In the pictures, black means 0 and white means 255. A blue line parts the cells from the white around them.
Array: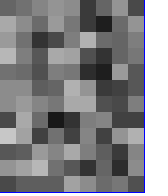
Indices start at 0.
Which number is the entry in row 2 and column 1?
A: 113
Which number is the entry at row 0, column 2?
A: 133
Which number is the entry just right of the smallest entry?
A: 51
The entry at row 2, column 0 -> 154
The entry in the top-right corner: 73
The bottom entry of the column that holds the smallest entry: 94
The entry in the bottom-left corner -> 73
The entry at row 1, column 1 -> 140
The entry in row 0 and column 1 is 113
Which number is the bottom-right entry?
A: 80
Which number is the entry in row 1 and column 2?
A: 107
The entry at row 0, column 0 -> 101
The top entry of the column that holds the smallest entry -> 148
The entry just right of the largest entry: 162
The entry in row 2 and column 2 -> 51
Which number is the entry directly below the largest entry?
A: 87
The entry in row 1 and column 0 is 169

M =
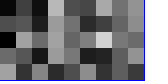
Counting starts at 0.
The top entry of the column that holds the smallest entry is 8
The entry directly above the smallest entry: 78
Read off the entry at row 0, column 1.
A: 64
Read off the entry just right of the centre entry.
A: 127
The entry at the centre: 101
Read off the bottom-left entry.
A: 162
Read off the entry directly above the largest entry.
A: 64
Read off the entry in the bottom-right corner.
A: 58
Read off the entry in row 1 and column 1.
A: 86
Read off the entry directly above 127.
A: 43
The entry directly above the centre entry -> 114
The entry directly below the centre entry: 120
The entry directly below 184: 155

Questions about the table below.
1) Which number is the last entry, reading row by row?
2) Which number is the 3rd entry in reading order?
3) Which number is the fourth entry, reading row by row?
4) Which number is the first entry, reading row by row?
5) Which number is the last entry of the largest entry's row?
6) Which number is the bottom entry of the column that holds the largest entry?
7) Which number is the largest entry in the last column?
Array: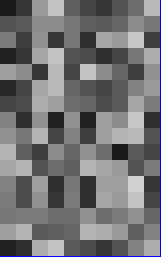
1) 173
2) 153
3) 194
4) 27
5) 55
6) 131
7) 186

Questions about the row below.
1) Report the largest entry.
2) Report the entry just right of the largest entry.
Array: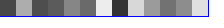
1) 237
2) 52

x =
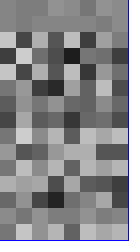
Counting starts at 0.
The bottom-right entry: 181
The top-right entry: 139
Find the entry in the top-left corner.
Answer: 133
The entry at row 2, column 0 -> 197
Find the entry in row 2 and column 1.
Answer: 70
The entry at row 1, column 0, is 133
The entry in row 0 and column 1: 125
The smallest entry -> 29
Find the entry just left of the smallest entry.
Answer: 77
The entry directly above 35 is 77
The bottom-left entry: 118
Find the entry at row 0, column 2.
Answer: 125
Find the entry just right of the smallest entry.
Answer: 118
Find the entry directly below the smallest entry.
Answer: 189

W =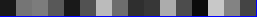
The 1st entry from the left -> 25
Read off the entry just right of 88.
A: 25
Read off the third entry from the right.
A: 200
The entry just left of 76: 172
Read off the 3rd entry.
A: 124

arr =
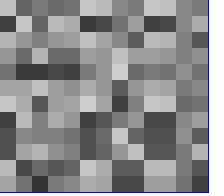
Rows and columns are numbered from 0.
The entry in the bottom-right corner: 65
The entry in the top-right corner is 122
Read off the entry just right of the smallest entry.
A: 122
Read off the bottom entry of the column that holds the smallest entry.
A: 52
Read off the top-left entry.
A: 192
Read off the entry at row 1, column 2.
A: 100
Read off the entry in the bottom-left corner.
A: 164
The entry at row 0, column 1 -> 100
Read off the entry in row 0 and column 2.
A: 122
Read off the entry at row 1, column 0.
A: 65
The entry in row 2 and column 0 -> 179
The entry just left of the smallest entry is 114
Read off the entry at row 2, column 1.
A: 149
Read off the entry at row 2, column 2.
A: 128

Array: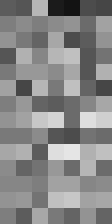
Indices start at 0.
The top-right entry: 69
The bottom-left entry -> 127
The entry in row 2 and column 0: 147
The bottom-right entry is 100
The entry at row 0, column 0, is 92
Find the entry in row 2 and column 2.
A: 100
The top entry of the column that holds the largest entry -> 19
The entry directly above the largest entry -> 76
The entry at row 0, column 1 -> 84
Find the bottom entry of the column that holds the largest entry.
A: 100
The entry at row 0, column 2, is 183
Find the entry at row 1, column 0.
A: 127
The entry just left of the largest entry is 221
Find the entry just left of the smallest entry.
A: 27
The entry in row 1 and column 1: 139
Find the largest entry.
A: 229
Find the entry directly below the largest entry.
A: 108
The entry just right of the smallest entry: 76
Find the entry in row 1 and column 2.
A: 127

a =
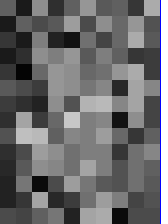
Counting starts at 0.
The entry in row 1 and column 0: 26
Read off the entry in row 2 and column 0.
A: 54
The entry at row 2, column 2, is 126
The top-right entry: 171
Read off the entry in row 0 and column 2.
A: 142
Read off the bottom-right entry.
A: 75
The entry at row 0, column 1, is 26
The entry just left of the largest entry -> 104
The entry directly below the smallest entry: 75
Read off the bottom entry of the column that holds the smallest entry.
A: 68
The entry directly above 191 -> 164
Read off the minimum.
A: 4
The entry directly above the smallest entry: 47
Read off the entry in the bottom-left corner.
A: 75
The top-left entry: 96
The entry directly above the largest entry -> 82
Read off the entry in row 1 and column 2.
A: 75
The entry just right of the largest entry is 126
